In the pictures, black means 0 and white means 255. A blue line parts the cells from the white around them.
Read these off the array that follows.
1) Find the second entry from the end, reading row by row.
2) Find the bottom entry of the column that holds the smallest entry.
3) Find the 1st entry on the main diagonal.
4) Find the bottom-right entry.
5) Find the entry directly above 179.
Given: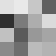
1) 187
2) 138
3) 225
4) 179
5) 165

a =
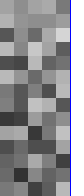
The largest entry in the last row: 185
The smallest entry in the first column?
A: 56
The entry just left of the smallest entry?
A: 106
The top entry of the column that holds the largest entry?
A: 121
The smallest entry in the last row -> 64
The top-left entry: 163
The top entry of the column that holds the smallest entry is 142
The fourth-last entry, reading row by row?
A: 135
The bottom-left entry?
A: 121
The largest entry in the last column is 213
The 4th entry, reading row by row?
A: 170
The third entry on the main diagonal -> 106
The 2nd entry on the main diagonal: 148
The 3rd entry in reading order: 163
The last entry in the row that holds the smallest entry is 114

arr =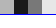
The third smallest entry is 182
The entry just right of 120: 231
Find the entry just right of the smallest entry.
120

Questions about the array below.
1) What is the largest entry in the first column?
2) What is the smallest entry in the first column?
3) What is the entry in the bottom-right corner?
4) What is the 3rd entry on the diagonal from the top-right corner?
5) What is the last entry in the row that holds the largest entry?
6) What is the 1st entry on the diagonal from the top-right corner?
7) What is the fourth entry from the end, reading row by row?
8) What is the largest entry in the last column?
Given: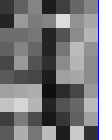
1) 195
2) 36
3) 48
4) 82
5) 167
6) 132
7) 187
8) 187

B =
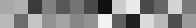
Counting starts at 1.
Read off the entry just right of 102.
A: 212
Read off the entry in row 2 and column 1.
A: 184
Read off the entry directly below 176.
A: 108
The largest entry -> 241
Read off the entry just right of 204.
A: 233
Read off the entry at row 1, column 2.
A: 176
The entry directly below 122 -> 155
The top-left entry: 169

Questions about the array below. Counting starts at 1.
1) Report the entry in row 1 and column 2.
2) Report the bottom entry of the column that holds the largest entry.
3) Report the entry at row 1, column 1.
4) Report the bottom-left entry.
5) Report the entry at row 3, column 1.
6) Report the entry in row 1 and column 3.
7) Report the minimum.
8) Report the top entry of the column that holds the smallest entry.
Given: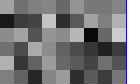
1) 112
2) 120
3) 162
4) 127
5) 140
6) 127
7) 8
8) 120

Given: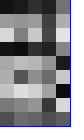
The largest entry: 227
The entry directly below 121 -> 78
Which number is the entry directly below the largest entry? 133
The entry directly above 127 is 148
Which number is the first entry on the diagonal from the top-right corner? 114
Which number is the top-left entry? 19
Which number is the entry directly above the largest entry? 174
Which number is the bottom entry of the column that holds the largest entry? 92
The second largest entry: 221
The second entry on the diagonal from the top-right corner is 64
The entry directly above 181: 48
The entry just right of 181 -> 148

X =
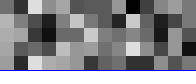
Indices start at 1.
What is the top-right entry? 120
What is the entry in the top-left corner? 112
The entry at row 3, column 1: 173
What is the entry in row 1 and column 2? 49
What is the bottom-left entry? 157
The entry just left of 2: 150
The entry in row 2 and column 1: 181
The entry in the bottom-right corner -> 120
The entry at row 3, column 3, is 56
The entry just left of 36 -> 90
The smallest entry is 2
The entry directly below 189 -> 165

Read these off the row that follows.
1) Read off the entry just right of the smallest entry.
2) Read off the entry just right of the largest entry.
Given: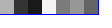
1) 244
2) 123

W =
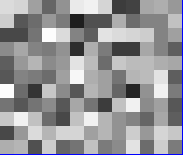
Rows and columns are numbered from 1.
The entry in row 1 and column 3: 160
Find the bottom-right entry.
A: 123
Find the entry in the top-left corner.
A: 219
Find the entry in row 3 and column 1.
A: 72
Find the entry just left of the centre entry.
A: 247
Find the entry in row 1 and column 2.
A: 213
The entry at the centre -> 174
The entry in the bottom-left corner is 174
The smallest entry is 30
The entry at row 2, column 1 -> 205
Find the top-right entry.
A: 152
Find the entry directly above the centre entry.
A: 187
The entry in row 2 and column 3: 108
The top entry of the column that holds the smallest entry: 234
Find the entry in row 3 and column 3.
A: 116
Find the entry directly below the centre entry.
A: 181
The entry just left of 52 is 108
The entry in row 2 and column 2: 87

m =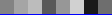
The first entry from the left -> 131
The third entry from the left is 188
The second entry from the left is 165

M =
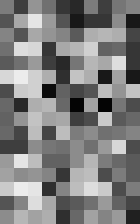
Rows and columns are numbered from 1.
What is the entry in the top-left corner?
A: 124
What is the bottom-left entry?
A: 140
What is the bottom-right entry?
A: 32
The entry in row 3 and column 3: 168
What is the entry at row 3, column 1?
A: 132
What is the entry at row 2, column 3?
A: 229
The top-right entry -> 132
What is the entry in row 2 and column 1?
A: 84
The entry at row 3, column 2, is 84
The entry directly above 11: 174
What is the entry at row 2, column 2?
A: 168

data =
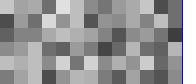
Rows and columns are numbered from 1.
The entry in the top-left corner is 198
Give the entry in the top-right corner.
111
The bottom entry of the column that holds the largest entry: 147
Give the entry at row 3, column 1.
97
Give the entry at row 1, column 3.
170
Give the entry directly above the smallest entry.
111
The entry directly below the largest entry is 147
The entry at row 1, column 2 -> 163
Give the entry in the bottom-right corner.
139
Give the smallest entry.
62
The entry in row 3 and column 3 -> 131
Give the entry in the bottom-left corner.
124
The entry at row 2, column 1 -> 77
